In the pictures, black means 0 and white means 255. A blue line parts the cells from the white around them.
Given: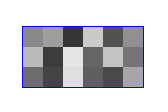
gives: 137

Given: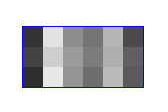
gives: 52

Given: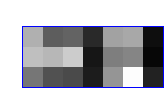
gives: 176

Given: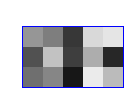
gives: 150

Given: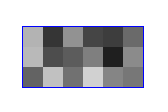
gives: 179

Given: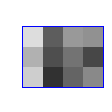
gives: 221

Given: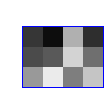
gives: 54

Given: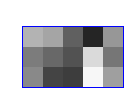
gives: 179

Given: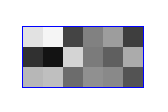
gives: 226
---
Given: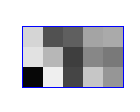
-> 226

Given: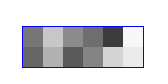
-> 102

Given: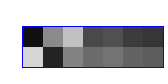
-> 213

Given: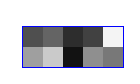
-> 159

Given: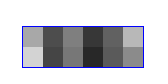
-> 211

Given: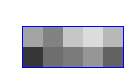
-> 54

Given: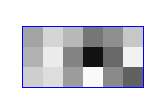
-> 177

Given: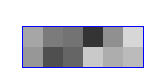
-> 151

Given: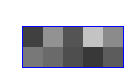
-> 120
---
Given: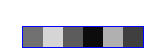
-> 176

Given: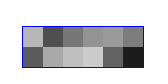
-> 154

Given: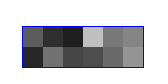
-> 120

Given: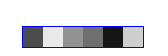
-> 21

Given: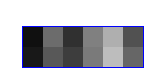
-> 175

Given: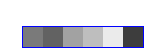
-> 235

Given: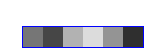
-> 148

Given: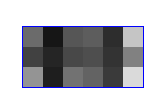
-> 45

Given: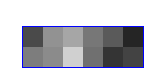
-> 90
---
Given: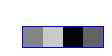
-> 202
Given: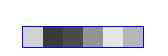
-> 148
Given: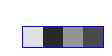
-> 41
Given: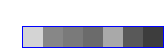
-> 169
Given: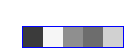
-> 143
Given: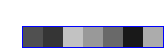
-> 105
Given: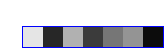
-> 118
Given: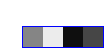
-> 236
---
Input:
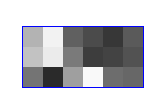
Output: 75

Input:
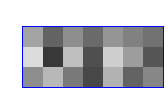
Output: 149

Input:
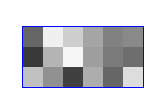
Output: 165

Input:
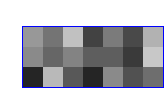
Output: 123

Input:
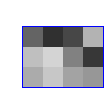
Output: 48

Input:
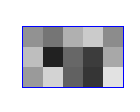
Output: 176

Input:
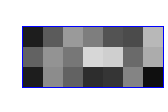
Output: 83

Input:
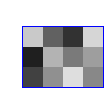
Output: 97

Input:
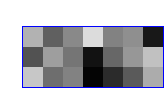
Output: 130

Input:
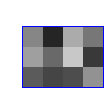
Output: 37
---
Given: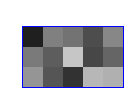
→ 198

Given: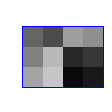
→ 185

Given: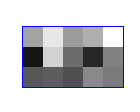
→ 108

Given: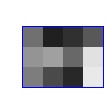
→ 160

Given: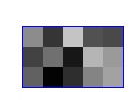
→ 23

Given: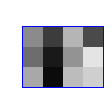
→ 25
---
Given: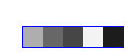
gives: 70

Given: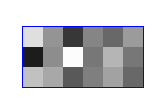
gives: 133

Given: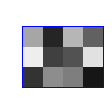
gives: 37

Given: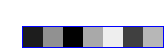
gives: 238

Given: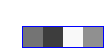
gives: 61

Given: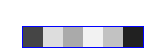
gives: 242

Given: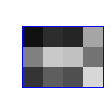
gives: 45
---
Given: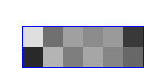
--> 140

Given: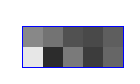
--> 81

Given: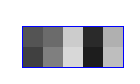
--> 204

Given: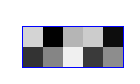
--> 181

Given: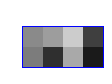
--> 157

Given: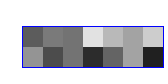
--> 185

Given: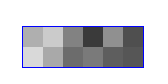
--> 58
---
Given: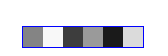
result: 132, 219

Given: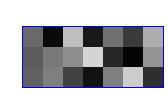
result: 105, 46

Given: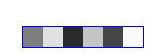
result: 126, 249

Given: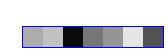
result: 172, 82

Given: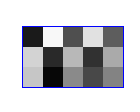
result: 26, 131

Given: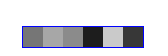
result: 118, 55
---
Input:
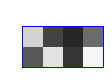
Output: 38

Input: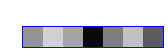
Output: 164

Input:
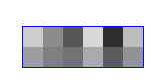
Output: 86

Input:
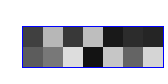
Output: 56

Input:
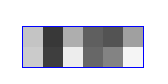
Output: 174

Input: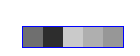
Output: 202

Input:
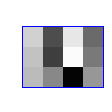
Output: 231

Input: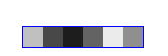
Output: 29
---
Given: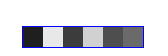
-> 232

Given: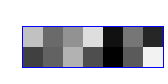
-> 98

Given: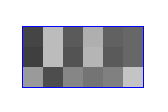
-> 77

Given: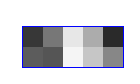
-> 85

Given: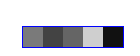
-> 67

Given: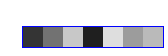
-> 114

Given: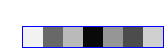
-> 104

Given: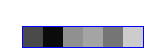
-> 11

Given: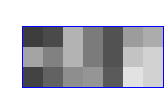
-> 98

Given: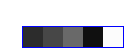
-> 71
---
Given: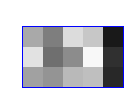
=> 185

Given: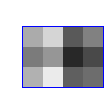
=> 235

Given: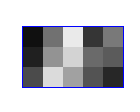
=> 161

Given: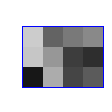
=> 172

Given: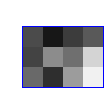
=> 46

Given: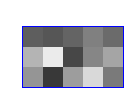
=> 157

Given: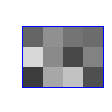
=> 167

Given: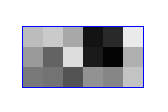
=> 146

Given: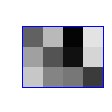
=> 132
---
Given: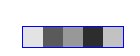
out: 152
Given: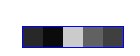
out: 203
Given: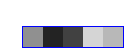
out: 65
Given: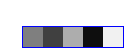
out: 173
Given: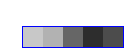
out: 102
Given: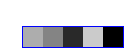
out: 41
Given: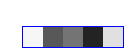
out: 116
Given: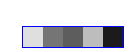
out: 93
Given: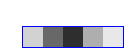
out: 46
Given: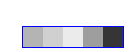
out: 235
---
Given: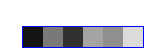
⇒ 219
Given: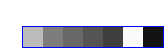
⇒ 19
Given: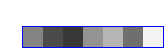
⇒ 243
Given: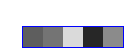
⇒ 139
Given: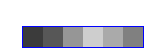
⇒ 128
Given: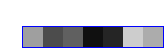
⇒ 172
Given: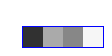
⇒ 246
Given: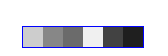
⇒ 31
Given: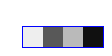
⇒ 16
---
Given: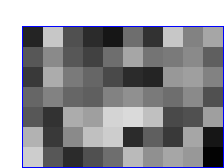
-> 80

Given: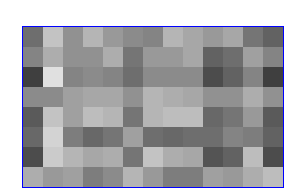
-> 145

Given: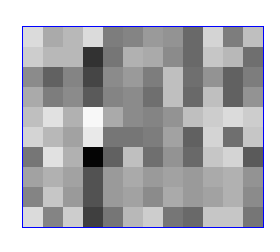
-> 184

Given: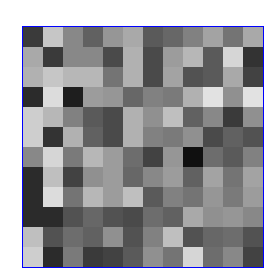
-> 136

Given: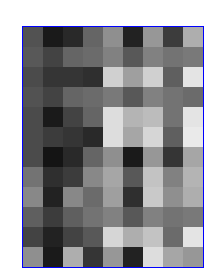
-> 41

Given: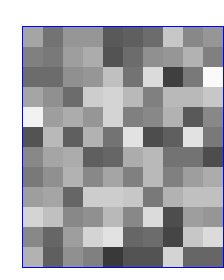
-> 150
